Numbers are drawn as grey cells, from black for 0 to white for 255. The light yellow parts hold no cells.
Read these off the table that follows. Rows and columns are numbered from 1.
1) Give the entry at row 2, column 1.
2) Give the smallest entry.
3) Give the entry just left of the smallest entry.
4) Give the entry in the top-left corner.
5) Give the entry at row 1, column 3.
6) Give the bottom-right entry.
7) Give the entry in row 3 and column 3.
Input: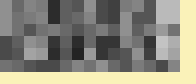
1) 144
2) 35
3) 85
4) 144
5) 132
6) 132
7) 85

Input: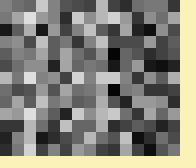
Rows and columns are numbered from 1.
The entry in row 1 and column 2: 111
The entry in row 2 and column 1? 120
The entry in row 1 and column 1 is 130
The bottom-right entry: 120
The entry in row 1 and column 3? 102
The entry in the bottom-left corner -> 45
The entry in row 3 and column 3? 174
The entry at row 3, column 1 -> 24
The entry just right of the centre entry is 201
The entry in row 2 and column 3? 222
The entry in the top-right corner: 54
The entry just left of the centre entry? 210
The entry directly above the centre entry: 120
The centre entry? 130

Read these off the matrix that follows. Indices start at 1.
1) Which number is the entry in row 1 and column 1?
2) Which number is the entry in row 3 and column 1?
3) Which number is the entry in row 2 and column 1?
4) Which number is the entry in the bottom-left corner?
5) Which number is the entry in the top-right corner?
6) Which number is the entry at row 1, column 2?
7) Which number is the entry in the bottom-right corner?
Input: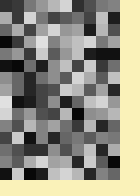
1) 48
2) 102
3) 172
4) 17
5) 130
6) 57
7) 102

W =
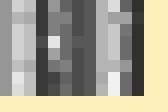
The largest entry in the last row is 241
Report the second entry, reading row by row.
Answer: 209
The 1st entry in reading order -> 150
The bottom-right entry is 48
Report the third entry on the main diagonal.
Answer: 191
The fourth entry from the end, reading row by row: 181
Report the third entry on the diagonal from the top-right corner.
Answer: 200
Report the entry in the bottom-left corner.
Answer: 150
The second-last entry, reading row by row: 107
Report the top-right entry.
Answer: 48
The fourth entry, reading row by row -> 57
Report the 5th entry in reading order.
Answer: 150
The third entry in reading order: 191
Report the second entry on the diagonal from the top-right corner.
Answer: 161
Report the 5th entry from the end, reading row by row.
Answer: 87

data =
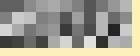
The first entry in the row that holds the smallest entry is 212
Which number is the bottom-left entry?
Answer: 57
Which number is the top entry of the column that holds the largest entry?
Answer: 86
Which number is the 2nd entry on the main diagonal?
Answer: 203
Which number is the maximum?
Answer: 224
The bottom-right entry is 170
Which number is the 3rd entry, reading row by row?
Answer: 138
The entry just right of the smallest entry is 203
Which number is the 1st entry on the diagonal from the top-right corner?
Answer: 182
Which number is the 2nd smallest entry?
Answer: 48
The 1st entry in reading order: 96
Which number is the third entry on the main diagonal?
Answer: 117

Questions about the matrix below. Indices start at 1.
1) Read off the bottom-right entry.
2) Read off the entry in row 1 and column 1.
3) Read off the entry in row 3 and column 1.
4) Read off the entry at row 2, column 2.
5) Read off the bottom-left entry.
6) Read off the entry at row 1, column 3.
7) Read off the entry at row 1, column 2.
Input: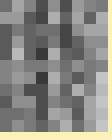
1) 196
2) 111
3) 90
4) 154
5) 111
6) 131
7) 165
